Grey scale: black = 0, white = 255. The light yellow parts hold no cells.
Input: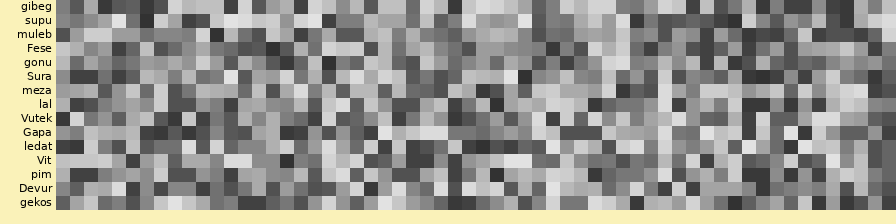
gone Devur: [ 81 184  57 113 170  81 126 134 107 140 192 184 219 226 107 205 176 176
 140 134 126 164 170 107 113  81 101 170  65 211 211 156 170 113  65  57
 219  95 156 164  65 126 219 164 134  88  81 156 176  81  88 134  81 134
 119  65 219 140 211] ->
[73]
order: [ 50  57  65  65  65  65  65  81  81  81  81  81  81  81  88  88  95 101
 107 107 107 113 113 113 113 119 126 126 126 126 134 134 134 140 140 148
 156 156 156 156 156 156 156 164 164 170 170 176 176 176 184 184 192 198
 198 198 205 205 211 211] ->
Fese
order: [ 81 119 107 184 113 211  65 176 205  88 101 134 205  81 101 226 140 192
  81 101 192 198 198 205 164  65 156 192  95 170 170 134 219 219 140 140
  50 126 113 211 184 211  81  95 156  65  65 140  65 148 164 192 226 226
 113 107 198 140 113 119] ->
Vit

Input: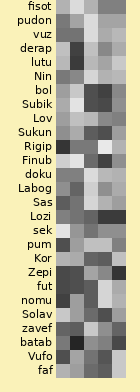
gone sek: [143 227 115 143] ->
[150]
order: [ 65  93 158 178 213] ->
nomu
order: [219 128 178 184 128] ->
doku
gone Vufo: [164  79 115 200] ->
[85]

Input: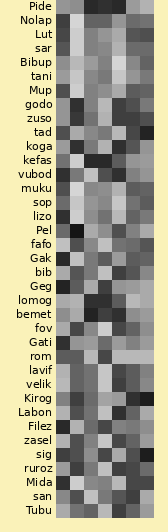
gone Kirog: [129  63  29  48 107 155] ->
[163]
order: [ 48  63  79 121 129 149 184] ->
godo
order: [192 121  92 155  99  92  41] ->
Gak
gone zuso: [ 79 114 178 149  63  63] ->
[56]
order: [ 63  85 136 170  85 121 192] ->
bib

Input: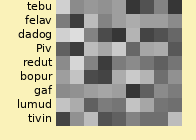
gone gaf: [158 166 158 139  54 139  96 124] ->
[145]
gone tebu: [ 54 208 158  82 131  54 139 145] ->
[152]

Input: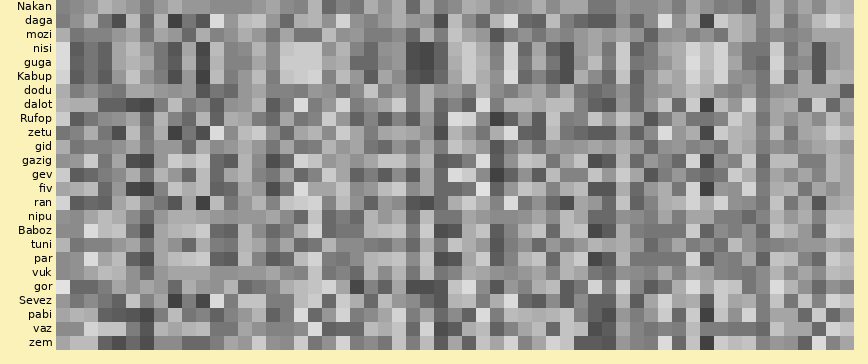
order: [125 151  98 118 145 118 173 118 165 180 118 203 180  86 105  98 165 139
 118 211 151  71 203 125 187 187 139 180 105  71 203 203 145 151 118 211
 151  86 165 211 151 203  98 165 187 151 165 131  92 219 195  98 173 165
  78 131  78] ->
nisi
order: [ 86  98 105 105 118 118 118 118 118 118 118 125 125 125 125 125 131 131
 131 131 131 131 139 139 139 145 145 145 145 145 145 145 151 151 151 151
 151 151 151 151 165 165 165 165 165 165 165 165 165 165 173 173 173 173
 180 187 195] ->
mozi
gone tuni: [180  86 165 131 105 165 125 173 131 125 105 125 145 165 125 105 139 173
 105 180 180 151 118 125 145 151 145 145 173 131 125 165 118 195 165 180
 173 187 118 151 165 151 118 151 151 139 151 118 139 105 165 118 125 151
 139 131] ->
[112]
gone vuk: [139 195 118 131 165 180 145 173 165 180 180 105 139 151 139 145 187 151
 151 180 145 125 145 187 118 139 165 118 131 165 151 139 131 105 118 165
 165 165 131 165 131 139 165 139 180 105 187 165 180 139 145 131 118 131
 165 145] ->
[158]

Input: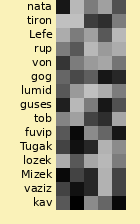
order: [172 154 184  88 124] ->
rup
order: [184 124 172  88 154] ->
rup
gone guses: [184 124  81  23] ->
[31]
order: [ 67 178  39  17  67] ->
vaziz
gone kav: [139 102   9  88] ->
[1]
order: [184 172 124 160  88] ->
Lefe

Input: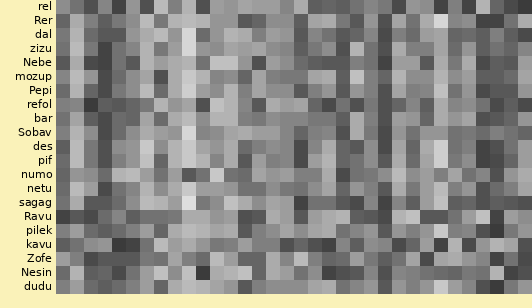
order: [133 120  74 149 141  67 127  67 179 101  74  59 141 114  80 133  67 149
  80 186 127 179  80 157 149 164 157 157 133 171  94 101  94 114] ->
rel
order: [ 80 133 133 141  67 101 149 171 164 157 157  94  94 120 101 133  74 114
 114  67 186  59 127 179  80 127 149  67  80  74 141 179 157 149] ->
rel
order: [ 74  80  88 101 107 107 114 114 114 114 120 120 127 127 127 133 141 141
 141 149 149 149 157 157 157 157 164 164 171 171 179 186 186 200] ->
netu
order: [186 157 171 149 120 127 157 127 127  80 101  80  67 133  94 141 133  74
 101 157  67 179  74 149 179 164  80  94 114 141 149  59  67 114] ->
kavu
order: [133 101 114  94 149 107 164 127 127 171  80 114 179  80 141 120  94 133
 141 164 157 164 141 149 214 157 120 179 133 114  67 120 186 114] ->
zizu
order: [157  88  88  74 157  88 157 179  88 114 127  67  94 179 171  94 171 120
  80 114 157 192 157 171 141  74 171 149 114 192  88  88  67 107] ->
Nebe
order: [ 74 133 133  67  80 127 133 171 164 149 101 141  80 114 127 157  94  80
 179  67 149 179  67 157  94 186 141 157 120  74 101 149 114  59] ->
rel

